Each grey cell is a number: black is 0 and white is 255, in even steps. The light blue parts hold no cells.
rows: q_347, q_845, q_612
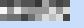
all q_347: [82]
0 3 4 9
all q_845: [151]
1 4 5 6 8
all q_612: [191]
7
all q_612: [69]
3 9
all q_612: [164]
5
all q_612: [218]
6 8

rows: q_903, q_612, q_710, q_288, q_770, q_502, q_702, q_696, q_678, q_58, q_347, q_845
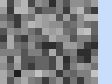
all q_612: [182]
2 3 11
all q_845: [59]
6 9 11
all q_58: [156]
2 8 11
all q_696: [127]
0 1 2 4 5 10
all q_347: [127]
1 11 12
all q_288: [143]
0 3 7 8 11
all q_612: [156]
0 10

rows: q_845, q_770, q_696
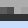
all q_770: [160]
3
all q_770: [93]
0
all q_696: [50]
0 1 2 3
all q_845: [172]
0 1 2 3
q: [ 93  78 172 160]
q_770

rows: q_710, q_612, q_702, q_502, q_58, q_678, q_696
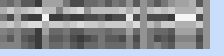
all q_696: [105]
3 7 8 12 13 15 16 17 23
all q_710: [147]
18 20 24 29
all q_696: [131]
0 1 2 6 18 22
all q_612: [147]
12 20 29
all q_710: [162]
6 7 8 25 26

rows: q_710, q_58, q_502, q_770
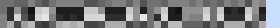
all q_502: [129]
0 7 27 28 36
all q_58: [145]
2 7 14 19 22 26 27 28 36

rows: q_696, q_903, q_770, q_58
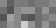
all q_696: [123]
2 3 5 6
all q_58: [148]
1 4 6

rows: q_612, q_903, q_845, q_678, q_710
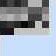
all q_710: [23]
0 1
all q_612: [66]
1 3 6
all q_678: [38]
0 2 4
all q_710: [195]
2 3 4 5 6
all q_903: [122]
1 2 6
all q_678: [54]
1 6

